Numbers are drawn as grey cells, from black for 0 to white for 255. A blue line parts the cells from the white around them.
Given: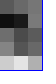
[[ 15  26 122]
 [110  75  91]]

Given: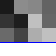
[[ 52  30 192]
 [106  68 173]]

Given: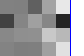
[[ 66 133 160]
 [136 143 144]]

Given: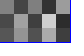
[[ 73 161  63]
 [ 86 148  81]]

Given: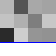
[[195 176 126]
 [ 42 206 149]]

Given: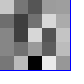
[[110  62 113]
 [134  63 215]]
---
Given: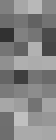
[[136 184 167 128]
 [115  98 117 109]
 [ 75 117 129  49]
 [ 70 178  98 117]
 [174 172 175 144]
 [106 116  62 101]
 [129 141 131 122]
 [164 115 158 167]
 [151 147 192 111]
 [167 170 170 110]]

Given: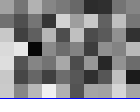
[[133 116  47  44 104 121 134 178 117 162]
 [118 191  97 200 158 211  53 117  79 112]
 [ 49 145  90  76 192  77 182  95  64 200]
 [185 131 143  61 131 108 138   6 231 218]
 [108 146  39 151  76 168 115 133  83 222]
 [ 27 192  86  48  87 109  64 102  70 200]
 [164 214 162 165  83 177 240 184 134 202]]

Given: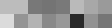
[[154 168 186 121 116 120 188 188]
 [118 146  41 152 137 179 148 219]]

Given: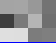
[[115 152 165 164]
 [111 181 122  62]
 [127 124 222 223]]

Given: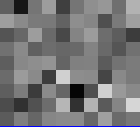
[[178 111 151 143 117  63 157 117  22  96]
 [159 122  79 134 142  98 121 122 138 158]
 [ 60  93 109 156 132  72 106 157 103  84]
 [113  85 105 131 105 103 109  96 138 113]
 [123 115  91 129 128 100 148 142 136  94]
 [122 137  69 139 141 208  61 138 155 107]
 [137 153 208  79   5 102 139  59 124  94]
 [214 133  90 179  49 182 109  81  49  76]
 [119 106 160 103 139 138 134 102 127  91]]

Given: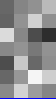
[[186 145 133 103]
 [143 209 146  99]
 [ 45  76 135 219]
 [146 120 147 136]
 [142 104 200  77]
 [206 245 151 103]
 [133 156 210 137]]

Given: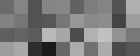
[[176  83 132 125  98 135 133  82 132 106]
 [156  68 141 137 151 119  87  83 118 130]
 [120 147 193 177  76 167 185  92 100  95]
 [ 85  74 171 113 172 103  25  44 168 157]]
